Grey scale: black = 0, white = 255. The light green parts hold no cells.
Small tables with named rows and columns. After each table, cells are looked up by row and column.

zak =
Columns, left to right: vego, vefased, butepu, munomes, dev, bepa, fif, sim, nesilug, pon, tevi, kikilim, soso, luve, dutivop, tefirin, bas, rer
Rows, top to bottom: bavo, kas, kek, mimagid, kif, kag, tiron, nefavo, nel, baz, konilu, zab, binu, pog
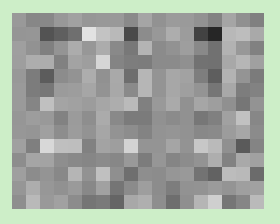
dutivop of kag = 118
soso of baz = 147
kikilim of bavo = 155
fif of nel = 166
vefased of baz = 127
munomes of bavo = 152
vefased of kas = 150
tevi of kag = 148
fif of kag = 147
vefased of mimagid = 173
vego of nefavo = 150
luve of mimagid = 114
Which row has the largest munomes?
baz

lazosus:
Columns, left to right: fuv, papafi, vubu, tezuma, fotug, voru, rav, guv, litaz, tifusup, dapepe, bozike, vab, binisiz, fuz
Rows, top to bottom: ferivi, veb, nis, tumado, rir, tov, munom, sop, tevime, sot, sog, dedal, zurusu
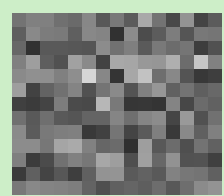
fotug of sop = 85
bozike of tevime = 57
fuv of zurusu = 120
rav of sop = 100
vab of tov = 115
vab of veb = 85
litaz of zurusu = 101
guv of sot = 107
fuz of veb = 117
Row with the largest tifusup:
rir

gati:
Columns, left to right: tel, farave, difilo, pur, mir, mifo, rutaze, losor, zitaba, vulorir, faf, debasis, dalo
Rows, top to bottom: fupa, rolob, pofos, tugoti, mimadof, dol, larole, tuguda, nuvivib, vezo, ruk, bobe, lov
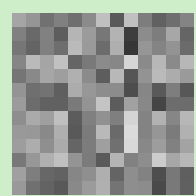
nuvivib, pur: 175
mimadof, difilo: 166
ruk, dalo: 183
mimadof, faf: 186
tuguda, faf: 178
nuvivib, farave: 152
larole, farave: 108
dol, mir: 172
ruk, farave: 151
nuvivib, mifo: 123
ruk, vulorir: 141
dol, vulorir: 134
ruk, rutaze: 90
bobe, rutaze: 175
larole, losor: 92

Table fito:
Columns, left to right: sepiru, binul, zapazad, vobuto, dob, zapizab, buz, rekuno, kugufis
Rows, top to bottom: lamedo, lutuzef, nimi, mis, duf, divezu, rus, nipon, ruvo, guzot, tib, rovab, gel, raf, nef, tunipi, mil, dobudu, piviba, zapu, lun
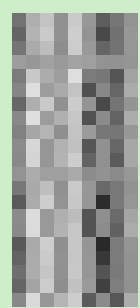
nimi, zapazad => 189
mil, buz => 41
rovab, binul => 172
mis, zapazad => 161
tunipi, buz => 140
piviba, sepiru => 110
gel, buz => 105
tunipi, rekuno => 97

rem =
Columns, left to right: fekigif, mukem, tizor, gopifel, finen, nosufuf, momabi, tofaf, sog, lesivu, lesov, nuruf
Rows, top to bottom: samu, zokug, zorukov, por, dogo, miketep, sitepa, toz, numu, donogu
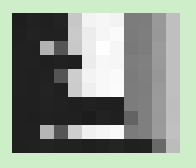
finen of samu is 199
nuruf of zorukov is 191
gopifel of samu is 35
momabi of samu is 246
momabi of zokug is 246
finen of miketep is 204
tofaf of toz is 32
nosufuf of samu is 243
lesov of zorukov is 155
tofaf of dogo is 250
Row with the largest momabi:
zorukov

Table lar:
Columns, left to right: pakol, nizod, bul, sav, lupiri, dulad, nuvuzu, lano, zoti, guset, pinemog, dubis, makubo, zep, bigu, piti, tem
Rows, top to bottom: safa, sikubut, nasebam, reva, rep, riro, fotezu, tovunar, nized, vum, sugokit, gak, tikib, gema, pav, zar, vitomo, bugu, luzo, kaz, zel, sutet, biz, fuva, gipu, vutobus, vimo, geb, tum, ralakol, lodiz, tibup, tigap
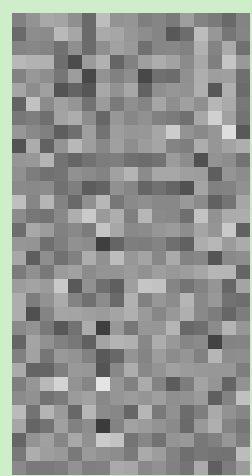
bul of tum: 180
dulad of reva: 155
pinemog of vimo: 131
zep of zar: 165
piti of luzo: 181
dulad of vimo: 133
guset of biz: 151
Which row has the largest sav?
vimo

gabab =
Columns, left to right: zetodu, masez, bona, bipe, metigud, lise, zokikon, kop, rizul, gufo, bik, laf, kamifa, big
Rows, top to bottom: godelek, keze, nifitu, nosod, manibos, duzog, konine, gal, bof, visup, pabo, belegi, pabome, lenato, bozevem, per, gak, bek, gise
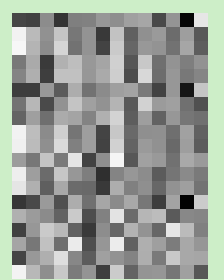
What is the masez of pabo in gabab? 119
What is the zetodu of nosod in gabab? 120
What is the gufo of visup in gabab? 154
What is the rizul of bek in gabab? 131
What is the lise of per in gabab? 57
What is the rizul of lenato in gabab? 168
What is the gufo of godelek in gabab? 166
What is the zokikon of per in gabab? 141
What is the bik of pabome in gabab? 103
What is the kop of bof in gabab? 199
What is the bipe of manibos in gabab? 193
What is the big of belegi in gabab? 122
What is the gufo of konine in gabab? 210
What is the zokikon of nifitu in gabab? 67
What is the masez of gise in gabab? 184
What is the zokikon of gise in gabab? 62
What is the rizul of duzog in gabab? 163
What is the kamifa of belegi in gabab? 138
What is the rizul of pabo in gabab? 87
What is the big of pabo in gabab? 154

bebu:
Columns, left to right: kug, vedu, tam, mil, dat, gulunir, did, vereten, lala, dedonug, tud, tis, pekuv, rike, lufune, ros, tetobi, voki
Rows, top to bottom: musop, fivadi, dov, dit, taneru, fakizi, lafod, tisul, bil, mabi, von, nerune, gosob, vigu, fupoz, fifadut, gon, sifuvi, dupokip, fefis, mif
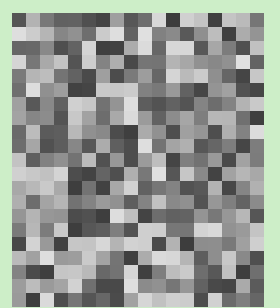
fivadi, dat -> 145
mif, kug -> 154
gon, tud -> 74
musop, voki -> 118
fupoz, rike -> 148
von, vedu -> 95
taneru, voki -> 199
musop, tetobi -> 186
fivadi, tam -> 181
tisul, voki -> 63
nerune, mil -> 212
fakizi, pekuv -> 98
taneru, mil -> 116
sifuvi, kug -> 186
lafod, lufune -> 109
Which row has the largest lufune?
fifadut

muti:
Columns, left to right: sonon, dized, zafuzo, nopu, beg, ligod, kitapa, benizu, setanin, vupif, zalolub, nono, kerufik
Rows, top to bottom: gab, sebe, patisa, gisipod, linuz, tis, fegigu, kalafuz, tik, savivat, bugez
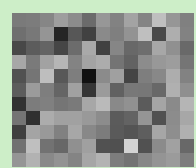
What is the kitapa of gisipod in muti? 172
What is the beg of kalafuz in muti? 161
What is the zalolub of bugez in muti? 148
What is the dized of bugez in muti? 178
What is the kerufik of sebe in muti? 130
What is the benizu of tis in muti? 97
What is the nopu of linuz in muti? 88
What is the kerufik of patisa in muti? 105
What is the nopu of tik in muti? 129
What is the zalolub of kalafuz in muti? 81
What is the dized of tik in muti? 164
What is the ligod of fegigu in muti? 167
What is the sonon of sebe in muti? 111
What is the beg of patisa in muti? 108
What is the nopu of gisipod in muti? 182

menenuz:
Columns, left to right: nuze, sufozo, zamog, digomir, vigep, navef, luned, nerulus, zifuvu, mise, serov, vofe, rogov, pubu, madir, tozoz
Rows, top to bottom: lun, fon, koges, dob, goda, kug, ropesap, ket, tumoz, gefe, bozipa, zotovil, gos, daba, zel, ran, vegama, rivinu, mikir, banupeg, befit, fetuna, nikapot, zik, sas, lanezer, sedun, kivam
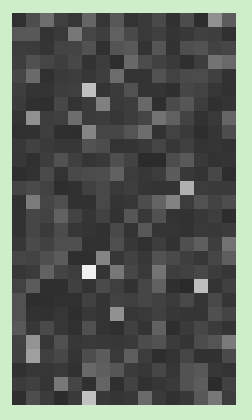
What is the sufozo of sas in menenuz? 159
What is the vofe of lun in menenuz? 49
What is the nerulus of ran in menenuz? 72
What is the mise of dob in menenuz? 75
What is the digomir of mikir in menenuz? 68
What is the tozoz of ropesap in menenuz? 52
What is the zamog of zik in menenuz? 54
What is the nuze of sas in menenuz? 65
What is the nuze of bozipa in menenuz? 55
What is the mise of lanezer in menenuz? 55
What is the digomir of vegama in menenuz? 78
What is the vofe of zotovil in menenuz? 91
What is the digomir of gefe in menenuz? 55
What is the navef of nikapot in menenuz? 80
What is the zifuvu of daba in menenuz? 55

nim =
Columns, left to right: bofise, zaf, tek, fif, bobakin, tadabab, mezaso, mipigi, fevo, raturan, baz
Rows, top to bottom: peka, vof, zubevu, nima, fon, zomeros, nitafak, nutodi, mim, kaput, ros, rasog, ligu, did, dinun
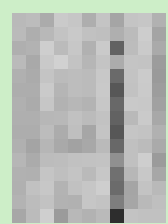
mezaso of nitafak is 199
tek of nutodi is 183
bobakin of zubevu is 199
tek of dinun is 207
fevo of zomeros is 194
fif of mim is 172
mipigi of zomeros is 87
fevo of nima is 196
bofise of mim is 173
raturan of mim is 195
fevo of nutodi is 185
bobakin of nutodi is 193
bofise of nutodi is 175

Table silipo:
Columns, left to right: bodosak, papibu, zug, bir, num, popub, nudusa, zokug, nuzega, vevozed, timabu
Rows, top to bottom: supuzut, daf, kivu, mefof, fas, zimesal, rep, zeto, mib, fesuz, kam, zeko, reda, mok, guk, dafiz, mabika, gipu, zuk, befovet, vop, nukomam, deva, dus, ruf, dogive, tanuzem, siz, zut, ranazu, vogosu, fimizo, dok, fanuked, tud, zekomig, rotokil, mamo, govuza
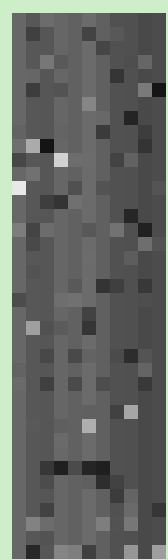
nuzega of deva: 80
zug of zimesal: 86
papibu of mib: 87
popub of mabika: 107
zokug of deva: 81
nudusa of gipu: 96
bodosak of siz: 103
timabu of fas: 76
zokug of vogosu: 81
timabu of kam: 76
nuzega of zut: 166
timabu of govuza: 158
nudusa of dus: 96
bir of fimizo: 104
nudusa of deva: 96

